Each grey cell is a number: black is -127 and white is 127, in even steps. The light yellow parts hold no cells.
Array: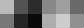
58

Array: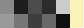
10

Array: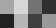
39

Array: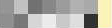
21

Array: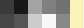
-69

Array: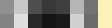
16
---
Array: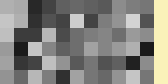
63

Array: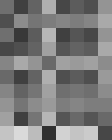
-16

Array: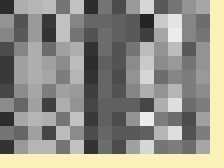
5

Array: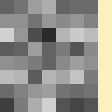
81

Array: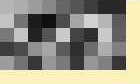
-6

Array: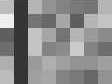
-32

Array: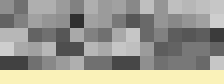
55

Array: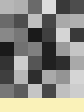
8

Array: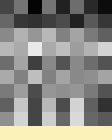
9
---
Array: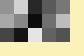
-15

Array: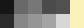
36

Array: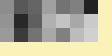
40

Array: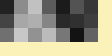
-79

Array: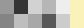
-39

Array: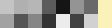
-62

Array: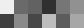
-35
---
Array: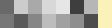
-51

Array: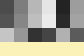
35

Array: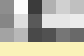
108

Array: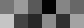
35

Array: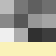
36

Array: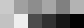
-124
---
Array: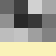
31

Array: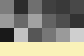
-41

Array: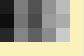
-31

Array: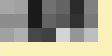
-56

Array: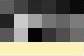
-123

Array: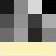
-89

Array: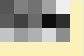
48
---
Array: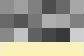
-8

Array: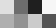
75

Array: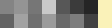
-16

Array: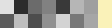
-50

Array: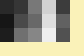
-23

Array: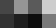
-115

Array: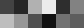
-48

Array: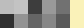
-26
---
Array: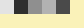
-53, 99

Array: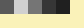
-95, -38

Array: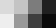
-95, 110

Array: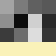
-39, -68

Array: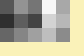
40, -25

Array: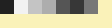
-8, -94
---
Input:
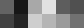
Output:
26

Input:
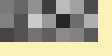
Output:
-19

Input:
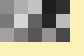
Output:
-88

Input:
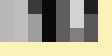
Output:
83

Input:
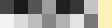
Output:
99

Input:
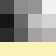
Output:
64

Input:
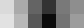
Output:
-12

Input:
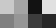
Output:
-67

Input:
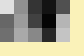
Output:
-122

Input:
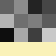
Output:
-1
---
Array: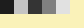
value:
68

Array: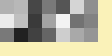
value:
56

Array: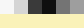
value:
85

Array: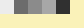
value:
-19

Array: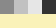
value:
65

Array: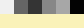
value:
-26

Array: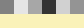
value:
101

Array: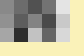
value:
-19

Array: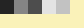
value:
5
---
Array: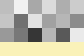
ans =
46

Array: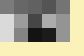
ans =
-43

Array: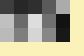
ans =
-37

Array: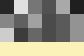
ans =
41

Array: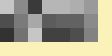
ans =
46

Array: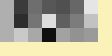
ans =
-24

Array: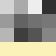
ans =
110

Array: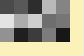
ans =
57
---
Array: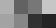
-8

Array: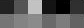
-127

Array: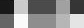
33

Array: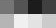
-99

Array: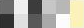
70

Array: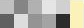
101
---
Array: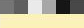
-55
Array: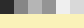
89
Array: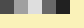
-94
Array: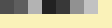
66
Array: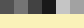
34
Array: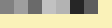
-34
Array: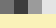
100
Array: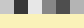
52
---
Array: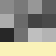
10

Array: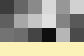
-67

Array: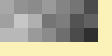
40

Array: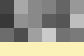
-57

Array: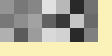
20

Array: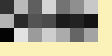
-78

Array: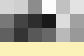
85

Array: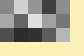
7
